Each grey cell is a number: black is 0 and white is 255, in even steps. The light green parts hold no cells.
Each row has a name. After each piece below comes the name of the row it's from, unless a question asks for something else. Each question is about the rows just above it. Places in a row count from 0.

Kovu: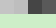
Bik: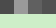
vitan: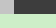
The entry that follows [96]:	[81]
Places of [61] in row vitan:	1 2 3

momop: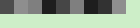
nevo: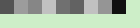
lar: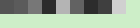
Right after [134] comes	[193]
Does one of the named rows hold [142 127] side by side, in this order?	yes

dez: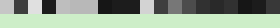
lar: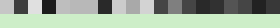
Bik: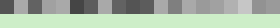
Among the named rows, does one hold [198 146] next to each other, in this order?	yes
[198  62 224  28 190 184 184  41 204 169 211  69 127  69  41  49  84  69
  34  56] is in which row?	lar
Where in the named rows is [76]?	dez, 13
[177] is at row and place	Bik, 16
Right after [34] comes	[56]

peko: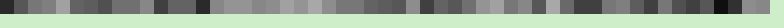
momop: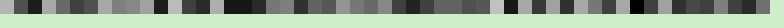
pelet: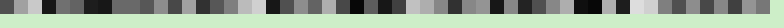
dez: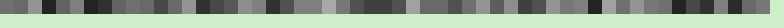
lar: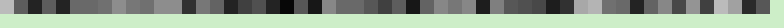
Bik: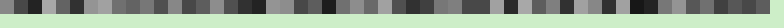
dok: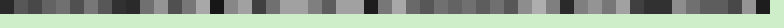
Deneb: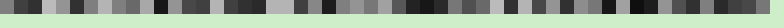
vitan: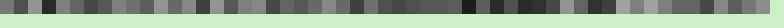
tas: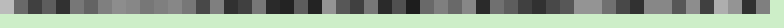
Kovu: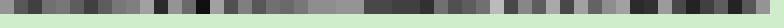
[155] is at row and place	Kovu, 47
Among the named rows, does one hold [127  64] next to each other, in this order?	yes
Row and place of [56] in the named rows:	momop, 38
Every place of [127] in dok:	22 39 41

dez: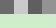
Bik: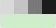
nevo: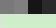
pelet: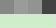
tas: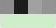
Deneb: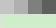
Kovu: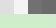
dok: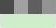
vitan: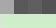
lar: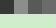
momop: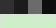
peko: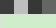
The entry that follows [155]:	[147]
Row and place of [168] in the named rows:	vitan, 0
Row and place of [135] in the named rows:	pelet, 0
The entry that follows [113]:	[107]
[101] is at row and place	peko, 3
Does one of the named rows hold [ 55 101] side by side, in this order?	yes
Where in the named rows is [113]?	Kovu, 2

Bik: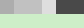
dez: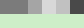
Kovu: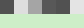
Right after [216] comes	[193]
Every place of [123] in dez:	0 1
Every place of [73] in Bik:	4 5

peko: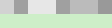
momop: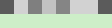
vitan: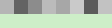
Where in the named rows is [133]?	momop, 4
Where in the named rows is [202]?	vitan, 5
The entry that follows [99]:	[140]
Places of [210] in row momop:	1 5 6
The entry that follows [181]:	[99]
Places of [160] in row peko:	1 4

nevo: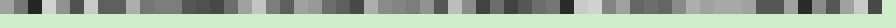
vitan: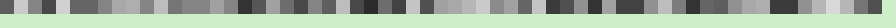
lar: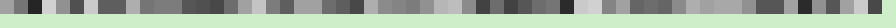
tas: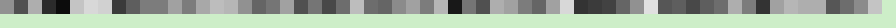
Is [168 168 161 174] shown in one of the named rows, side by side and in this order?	no
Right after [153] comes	[109]
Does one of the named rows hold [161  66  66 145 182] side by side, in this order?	no
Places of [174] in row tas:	2 35 52 57 58
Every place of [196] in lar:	18

